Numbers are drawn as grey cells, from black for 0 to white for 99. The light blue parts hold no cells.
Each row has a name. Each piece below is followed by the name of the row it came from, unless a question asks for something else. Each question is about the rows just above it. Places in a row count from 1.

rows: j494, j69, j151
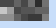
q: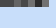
j494
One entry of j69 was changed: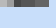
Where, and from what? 1, [77]
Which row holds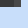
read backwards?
j151
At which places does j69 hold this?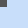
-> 4 5

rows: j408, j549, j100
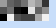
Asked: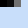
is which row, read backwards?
j549
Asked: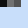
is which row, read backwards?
j549
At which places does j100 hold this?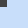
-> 4 5
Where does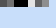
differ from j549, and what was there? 3, [5]
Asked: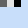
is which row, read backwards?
j549
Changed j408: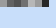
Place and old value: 7, [20]
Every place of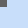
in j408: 2

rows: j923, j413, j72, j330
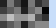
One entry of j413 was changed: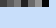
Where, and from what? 6, [53]
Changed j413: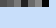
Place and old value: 1, [25]

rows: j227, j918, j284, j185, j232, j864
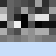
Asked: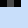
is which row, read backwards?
j185
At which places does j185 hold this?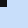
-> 1 7 8
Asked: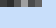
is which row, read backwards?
j918
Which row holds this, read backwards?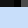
j185

